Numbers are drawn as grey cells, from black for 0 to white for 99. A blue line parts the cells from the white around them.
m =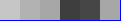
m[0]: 77
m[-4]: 65
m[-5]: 69
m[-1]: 65

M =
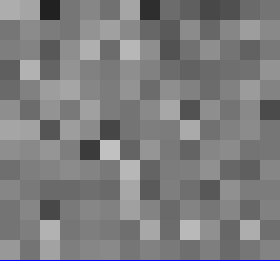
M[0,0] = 67
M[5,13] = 29
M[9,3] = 41
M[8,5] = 47
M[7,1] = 53
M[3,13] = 57
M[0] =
[67, 64, 13, 46, 52, 44, 64, 18, 42, 37, 28, 31, 41, 45]
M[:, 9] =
[37, 54, 44, 38, 50, 32, 66, 39, 49, 43, 51, 72, 43]
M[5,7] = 53
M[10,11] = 52
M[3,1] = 69
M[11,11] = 40
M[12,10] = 49
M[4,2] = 61
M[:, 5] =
[44, 62, 42, 47, 48, 48, 27, 75, 47, 41, 50, 47, 53]
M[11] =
[45, 49, 69, 46, 49, 47, 43, 65, 42, 72, 56, 40, 67, 43]
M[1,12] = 61
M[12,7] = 50
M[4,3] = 64
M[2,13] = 47
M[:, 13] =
[45, 53, 47, 57, 51, 29, 46, 46, 52, 48, 50, 43, 51]
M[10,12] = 40
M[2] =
[49, 51, 34, 55, 68, 42, 71, 55, 32, 44, 55, 45, 38, 47]
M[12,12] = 46
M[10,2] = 28
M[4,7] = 42
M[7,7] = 58
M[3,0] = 37
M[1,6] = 53
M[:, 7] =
[18, 40, 55, 50, 42, 53, 49, 58, 39, 35, 51, 65, 50]
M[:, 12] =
[41, 61, 38, 44, 60, 53, 54, 45, 37, 48, 40, 67, 46]
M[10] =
[45, 52, 28, 47, 52, 50, 62, 51, 41, 51, 46, 52, 40, 50]

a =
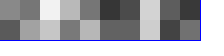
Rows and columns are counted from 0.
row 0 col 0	53
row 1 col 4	71
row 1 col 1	63
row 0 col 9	22
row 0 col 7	82
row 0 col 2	94

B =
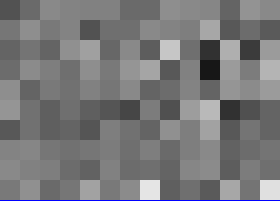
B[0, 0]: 32
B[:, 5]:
[50, 43, 40, 47, 46, 33, 49, 48, 50, 47]
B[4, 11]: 58
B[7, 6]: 43
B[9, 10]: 35
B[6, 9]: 49
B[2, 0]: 39
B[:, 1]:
[41, 55, 45, 54, 39, 44, 44, 52, 50, 56]
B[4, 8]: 42
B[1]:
[46, 55, 47, 51, 32, 43, 43, 53, 51, 49, 65, 34, 42, 35]
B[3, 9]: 50
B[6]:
[34, 44, 37, 39, 33, 49, 44, 39, 56, 49, 63, 34, 45, 39]
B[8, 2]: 49
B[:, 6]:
[41, 43, 53, 58, 53, 27, 44, 43, 42, 54]
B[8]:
[53, 50, 49, 42, 38, 50, 42, 43, 39, 52, 54, 36, 48, 43]
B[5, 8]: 31
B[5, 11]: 19
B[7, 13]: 45
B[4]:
[55, 39, 47, 44, 50, 46, 53, 39, 42, 51, 39, 58, 54, 60]
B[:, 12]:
[57, 42, 23, 48, 54, 31, 45, 42, 48, 45]
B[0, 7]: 41
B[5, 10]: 72
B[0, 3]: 51
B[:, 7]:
[41, 53, 36, 64, 39, 48, 39, 49, 43, 89]
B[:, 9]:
[53, 49, 43, 50, 51, 61, 49, 49, 52, 43]
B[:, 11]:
[39, 34, 68, 60, 58, 19, 34, 38, 36, 65]
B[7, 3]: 44
